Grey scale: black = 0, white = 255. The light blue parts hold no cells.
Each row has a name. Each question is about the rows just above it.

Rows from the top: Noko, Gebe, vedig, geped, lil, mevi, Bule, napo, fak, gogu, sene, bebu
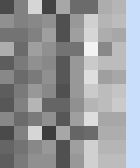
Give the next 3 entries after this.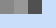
[159,208,181]
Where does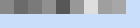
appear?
mevi
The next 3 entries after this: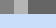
[144,181,188]
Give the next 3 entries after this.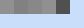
[152,208,181]
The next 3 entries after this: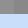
[87,152,202]

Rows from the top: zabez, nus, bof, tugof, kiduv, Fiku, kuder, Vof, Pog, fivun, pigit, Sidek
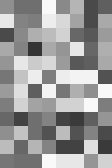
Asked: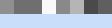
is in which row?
zabez
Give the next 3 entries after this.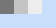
[125,237,243]
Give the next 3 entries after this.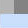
[66,66,223]
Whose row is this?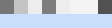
Fiku
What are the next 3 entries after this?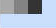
[169,149,231]
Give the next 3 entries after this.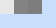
[237,216,163]

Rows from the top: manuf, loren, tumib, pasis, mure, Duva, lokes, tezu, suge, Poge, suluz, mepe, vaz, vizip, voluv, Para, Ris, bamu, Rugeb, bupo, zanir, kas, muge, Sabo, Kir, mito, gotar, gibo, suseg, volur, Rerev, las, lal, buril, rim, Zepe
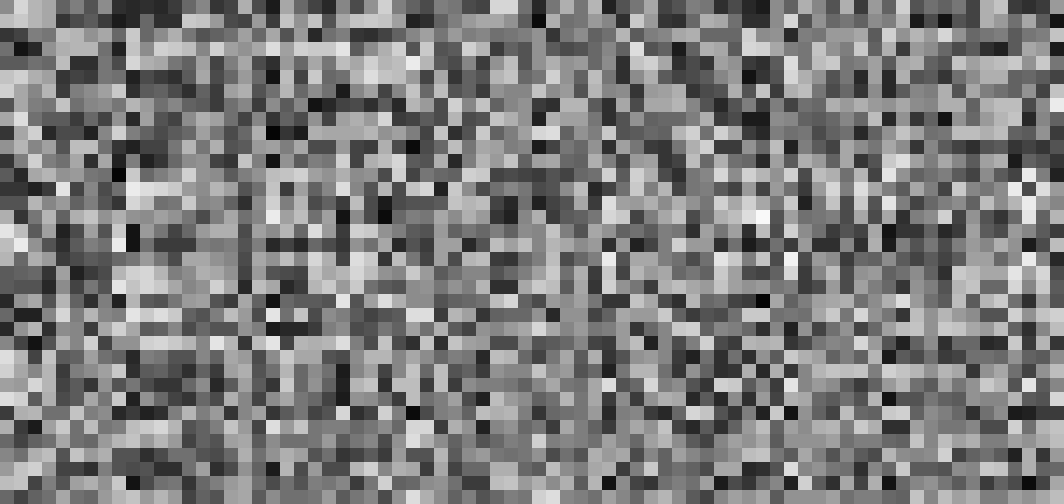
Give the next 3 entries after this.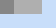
[98,175,189]
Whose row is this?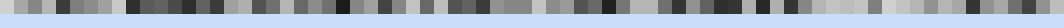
gotar
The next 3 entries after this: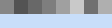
[59,201,67]

